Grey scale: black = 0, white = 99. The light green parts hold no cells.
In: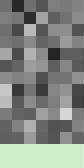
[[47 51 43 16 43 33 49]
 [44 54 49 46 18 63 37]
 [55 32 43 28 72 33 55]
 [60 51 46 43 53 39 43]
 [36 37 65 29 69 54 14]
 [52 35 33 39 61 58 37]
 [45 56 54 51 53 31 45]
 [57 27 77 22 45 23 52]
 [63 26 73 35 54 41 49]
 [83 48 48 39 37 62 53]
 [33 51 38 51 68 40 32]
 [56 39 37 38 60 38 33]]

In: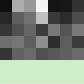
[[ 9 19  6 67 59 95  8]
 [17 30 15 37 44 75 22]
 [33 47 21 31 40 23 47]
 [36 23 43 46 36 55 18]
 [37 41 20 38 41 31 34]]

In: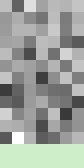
[[70 76 74 38 86 63 72]
 [48 68 59 67 54 45 73]
 [49 72 60 70 70 62 78]
 [43 35 63 64 48 73 71]
 [82 69 73 51 29 72 44]
 [47 76 57 66 62 54 70]
 [75 49 76 50 61 24 55]
 [42 75 23 38 59 49 43]
 [45 28 40 35 60 66 49]
 [22 58 81 52 62 44 74]
 [47 57 69 67 60 29 65]
 [60 71 34 99 69 36 42]]

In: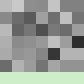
[[50 50 73 78 55 54 76]
 [74 45 53 42 35 62 43]
 [42 61 72 39 46 31 47]
 [61 18 68 54 56 59 74]
 [70 70 66 57 59 52 21]
 [57 57 42 69 60 45 64]]

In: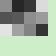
[[21 85 55 15]
 [55 60 32 34]
 [51 20 88 63]]

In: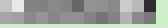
[[72 17 76 90 51 50 53 51 40 57 56 53 79]
 [53 47 64 62 53 58 52 56 56 51 45 51 69]]

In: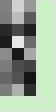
[[81 59 50]
 [73 35 48]
 [28 12 16]
 [89 41 11]
 [ 9 65 54]
 [30 26 48]
 [32  8 40]
 [68 18 48]]
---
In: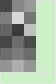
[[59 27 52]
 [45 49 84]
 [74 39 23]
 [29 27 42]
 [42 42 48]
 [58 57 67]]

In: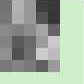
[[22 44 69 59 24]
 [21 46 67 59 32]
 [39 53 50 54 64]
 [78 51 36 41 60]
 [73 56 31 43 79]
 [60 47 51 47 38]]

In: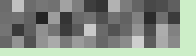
[[37 42 75 42 46 44 63 49 24 20 69 48 39 28 30]
 [23 43 44 38 14 61 20 41 44 31 44 38 50 17 43]
 [50 45 22 37 56 45 23 35 78 41 32 40 57 30 67]
 [53 40 57 32 57 66 47 60 54 40 47 54 80 36 66]]

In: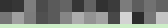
[[38 19 21 49 29 35 39 21 38 19 23 48 36 44]
 [76 46 62 48 31 35 52 67 57 63 28 82 17 46]]

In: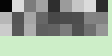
[[17  2 85 48 63 18 60 77 85]
 [50 71 33 64 40 28 29 30 51]
 [58 79 34 67 37 38 48 31 43]]

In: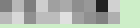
[[81 49 71 49 80 62 66 55 59 13]
 [68 72 84 56 73 73 87 62 56 50]]
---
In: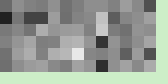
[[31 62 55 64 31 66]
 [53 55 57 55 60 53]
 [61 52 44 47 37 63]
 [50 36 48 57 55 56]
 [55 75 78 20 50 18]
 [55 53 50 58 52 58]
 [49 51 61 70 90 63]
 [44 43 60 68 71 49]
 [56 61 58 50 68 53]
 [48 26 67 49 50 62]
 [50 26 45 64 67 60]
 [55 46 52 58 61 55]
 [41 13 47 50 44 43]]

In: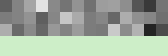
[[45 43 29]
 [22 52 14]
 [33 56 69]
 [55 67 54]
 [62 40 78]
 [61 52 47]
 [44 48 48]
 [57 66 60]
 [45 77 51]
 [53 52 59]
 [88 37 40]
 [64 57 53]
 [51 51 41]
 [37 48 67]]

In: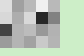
[[72 50 69 70]
 [93 15 59 78]
 [72 84 73 63]
 [62 67 70 70]
 [86 84 26 60]]

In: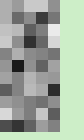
[[56 46 91 83 45 63 59 17 55 36 50]
 [78 23 49 40 51 38 61 66 44 77 61]
 [78 54 37 19 54 56 70 72 49 49 38]
 [60 41 72 55 68 10 51 51 56 60 20]
 [68 68 75 78 51 58 63 36 61 84 30]]

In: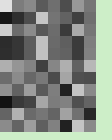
[[46 43 46 49 50 71 30 53 39 15 53]
 [59 25 66 23 23 38 31 76 31 44 76]
 [30 38 23 37 38 68 64 13 50 63 13]
 [43 45 42 41 40 52 29 49 48 39 50]
 [35 77 34 75 75 25 47 35 65 46 37]
 [53 30 54 36 36 51 40 61 26 41 61]
 [48 18 42 21 21 58 54 38 22 69 39]
 [87  9 80 17 18 68 42 56  7 39 54]]

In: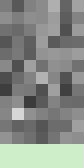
[[63 51 60 42 61 44 59 46 41 55 62 55]
 [39 36 31 41 57 54 32 25 42 51 42 57]
 [68 61 62 35 59 56 52 62 51 46 42 45]
 [54 54 59 61 57 44 69 31 35 50 33 35]
 [50 55 48 37 36 62 51 47 23 56 41 43]
 [34 49 41 46 47 31 42 48 55 83 38 48]
 [48 55 44 33 42 53 30 24 50 52 46 57]]

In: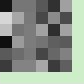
[[62 29 63 35 50 37]
 [19 54 18 37 40 23]
 [34 28 63 45 27 65]
 [46 47 48 48 47 51]
 [46 65 45 60 42 51]
 [ 8 83 74  6 35 23]]

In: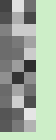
[[43 28 79 63 79 18 55 43 30 89 69]
 [87 67 79 47 43 61 20 64 80 38 47]
 [26 31 50 42 42 46 56 41 43 33 34]]

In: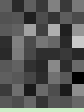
[[47 29 58 78 15 41  0 55 40]
 [22 36 12 16 22 17 34 10 32]
 [50 20 68 40 18 53 44 30 33]
 [22 30 25 46 18 15 17 41 20]
 [37 12 63 29 28 19 27 10 40]
 [16 33 38 50 48 38 34 43 30]
 [37 32 35 18 16 34 37 23 34]]
